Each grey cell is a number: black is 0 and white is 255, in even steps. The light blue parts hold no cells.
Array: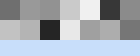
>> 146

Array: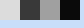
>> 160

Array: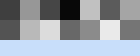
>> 70

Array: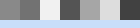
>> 241

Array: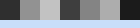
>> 194

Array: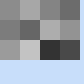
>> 132

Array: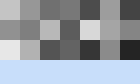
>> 112

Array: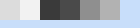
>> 58

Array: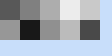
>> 173

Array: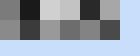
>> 208
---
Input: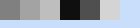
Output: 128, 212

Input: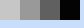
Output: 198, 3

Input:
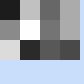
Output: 28, 73

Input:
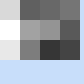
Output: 217, 68

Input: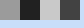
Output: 155, 66

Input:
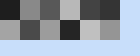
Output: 30, 149
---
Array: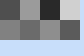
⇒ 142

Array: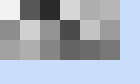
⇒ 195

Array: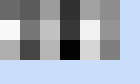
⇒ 241

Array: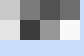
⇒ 150

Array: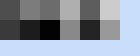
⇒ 36

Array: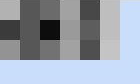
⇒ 93

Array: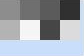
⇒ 70
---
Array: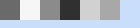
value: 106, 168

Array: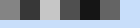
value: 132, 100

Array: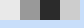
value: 233, 205

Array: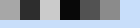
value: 167, 139

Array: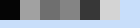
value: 5, 212

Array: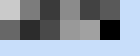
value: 202, 0

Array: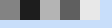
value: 131, 232

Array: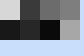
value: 215, 167
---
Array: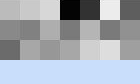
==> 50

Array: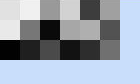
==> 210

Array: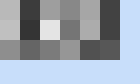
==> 136

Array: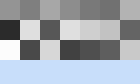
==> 121

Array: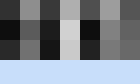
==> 79

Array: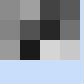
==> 160
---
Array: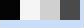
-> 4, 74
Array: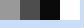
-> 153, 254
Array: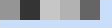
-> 149, 101
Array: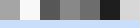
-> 165, 215
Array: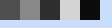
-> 79, 11
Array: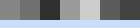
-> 134, 66
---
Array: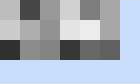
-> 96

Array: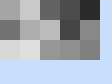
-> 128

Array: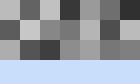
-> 127

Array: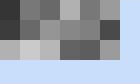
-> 155

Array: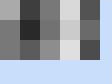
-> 76

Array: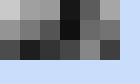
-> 63

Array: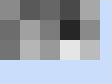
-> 187

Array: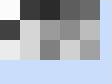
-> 161

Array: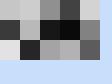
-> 92

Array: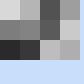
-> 174
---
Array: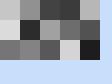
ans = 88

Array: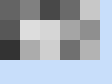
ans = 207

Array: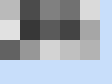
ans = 211

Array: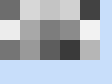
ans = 93

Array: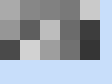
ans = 158

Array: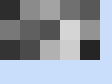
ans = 177

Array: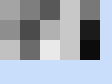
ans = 233

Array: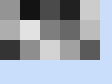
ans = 211

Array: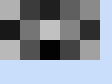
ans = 3
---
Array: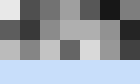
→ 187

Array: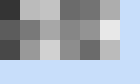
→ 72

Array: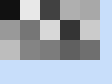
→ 189

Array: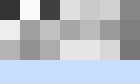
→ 179

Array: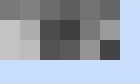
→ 195

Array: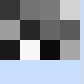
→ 25

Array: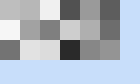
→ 115

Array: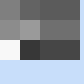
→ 248

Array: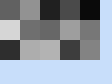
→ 46
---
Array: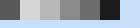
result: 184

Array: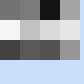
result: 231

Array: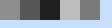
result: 141

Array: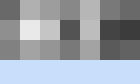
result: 197

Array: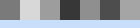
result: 165

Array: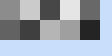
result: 203

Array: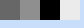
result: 143
